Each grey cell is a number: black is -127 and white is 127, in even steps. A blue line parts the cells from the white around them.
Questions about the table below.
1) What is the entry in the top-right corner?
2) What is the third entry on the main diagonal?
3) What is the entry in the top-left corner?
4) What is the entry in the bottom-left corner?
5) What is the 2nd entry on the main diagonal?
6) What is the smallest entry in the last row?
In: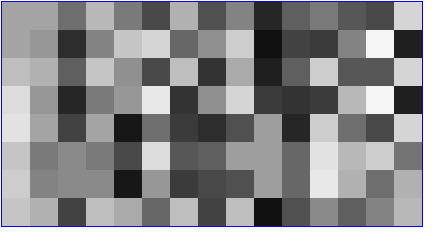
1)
85
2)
-32
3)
36
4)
69
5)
23
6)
-110

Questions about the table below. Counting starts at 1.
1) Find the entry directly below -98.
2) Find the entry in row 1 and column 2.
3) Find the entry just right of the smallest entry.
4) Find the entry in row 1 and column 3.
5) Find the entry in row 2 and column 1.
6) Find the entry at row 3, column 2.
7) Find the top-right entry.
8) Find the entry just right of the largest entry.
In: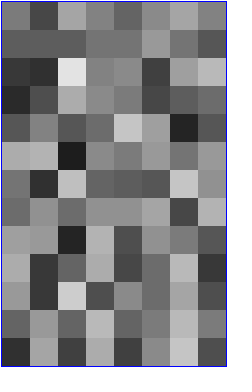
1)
63
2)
-56
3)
10
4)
37
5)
-34
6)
-79
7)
2
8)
2

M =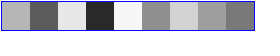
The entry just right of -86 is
119
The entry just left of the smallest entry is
104
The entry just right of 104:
-86

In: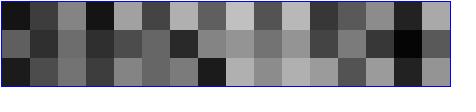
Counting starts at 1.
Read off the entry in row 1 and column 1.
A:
-107
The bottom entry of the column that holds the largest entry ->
48
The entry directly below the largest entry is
20
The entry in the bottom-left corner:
-100
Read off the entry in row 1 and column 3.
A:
4
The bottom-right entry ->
20
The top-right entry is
41
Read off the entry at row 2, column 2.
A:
-80
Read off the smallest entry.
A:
-122
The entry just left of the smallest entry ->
-72
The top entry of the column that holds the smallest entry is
-93
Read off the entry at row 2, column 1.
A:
-32
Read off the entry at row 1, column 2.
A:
-66

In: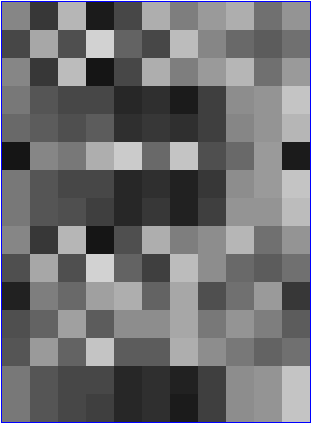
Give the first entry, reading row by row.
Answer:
6
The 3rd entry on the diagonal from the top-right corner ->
54
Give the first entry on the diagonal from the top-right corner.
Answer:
20
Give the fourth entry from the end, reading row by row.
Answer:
-64
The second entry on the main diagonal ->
39
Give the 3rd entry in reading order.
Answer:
54
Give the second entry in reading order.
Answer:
-72
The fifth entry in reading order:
-56
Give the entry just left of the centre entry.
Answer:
-88
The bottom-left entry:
-7
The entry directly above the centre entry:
-80
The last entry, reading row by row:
68
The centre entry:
-72
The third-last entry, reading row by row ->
13
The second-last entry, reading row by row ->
20
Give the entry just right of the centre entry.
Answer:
-94
